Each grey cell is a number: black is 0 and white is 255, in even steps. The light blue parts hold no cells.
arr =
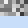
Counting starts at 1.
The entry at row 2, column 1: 179
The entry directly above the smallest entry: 194
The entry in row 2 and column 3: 128
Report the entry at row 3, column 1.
114
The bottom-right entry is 140
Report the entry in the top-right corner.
70
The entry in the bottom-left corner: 208
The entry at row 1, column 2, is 240

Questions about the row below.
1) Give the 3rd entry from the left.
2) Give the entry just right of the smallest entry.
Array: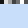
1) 165
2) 224

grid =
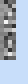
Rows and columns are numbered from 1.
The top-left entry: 143
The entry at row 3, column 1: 143
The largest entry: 244
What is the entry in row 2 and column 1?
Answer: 159
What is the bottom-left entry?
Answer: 143
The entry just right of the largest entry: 159
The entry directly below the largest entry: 100
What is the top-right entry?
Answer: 100
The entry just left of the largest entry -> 143
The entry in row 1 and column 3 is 112
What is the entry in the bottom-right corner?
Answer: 100
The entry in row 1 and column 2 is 49
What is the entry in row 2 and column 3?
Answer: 74

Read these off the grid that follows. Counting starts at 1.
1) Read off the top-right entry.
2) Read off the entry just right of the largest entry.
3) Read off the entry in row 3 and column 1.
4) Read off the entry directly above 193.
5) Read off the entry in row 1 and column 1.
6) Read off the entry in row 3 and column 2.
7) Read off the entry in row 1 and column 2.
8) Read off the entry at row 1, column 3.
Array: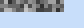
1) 148
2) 162
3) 91
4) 178
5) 91
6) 178
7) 178
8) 49

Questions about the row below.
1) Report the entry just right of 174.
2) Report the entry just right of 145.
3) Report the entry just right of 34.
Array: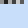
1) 64
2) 34
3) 174

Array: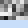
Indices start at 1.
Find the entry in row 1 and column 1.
94
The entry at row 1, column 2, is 155
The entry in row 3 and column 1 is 183
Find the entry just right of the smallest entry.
123
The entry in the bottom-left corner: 78
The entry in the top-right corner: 139
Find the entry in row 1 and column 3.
123
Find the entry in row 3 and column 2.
139

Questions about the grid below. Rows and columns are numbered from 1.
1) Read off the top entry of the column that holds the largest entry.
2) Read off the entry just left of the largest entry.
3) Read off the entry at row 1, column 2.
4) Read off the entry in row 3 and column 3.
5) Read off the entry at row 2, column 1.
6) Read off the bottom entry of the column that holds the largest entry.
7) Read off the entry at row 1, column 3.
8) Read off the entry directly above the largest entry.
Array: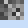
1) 120
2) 51
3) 190
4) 135
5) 94
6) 106
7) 78
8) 51

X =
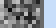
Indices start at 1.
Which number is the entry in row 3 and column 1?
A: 159
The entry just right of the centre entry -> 189
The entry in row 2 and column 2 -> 48
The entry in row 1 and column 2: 64
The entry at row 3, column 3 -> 9
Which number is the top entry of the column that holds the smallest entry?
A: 92
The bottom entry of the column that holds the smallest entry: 159
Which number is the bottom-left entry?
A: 147
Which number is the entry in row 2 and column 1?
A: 173
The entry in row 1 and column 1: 201
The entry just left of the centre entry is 78
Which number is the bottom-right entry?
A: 105
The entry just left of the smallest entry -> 133
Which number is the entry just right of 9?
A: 133

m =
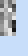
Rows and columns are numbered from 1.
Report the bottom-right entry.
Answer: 170
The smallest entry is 20
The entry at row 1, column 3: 113
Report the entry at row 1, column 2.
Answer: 186
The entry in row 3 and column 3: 243
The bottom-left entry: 113
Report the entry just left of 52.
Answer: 138
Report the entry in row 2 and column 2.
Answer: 199
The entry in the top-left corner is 126
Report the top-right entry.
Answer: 186

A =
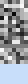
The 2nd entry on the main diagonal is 234
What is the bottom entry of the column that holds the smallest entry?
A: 206
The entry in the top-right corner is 124
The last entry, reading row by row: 165
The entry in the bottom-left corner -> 206
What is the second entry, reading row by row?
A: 165
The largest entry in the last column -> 234
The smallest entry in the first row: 64
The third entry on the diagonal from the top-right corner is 124
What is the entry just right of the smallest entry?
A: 152
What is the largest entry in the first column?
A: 248
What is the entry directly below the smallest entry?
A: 139
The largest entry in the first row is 234
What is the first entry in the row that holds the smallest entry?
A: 139
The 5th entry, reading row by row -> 109
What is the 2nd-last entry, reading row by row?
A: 192
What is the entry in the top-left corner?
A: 192
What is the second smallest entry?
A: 22
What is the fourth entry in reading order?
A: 152
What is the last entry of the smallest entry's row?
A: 192
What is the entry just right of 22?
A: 234

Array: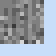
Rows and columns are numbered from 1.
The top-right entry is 82
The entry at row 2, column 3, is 128
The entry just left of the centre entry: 128
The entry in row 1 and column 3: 128
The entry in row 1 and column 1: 128
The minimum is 57
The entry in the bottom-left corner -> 96
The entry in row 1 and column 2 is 128
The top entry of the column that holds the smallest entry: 112
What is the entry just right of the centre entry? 112
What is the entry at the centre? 144
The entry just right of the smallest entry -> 128
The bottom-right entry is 128
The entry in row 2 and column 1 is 128
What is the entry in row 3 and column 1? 128
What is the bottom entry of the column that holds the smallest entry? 112
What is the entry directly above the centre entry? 82
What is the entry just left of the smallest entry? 128
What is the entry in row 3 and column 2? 96
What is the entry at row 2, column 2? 128

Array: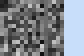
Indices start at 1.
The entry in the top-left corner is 42
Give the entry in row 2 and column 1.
30
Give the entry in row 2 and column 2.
42
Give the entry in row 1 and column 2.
30
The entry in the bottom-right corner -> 58
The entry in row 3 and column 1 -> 58
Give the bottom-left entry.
120
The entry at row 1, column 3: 96
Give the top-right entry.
96
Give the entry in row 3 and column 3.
161
